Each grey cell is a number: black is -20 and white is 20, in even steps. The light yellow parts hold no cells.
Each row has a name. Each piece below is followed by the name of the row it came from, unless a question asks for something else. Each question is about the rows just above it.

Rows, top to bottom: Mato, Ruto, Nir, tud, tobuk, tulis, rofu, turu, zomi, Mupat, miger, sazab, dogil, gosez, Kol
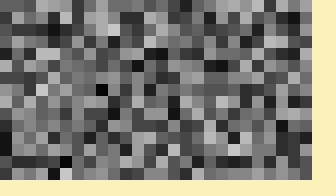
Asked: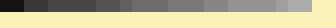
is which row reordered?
Mupat
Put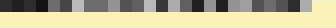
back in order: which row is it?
tobuk
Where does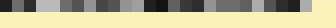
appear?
tobuk

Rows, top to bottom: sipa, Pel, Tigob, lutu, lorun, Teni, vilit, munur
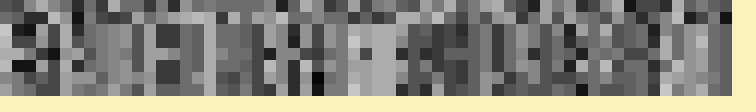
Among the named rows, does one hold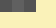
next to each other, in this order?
yes
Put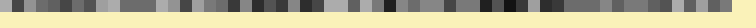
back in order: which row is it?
lorun
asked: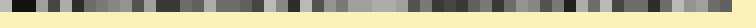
Teni
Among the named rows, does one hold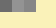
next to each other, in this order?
yes
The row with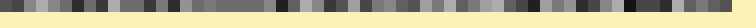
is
sipa
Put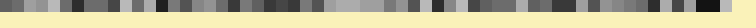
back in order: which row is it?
Teni
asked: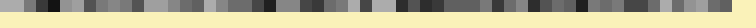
lorun

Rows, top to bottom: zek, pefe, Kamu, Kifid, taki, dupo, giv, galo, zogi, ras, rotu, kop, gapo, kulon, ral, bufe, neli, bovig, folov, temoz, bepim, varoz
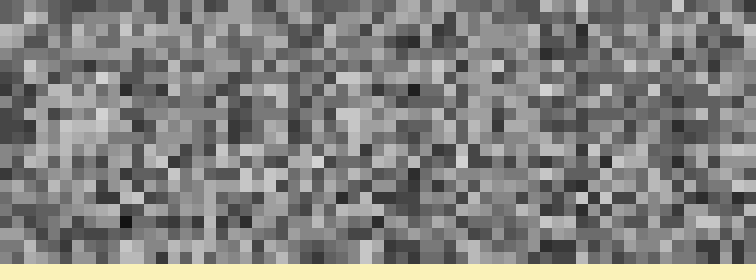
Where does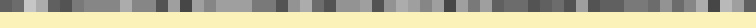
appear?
pefe
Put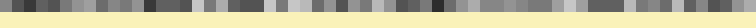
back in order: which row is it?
ral

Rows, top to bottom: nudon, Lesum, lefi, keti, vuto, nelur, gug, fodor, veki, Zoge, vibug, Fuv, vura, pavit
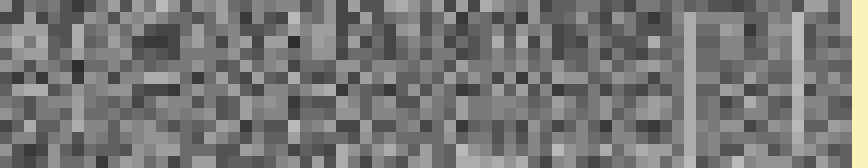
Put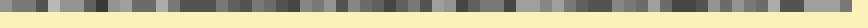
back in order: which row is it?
lefi
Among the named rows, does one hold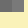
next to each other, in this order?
yes
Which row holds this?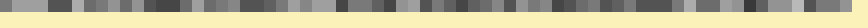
lefi
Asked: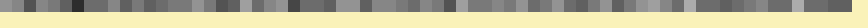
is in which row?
nelur
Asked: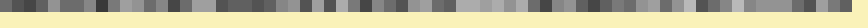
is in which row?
pavit
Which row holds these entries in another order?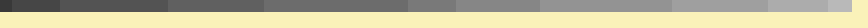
vura
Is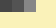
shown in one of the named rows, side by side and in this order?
yes

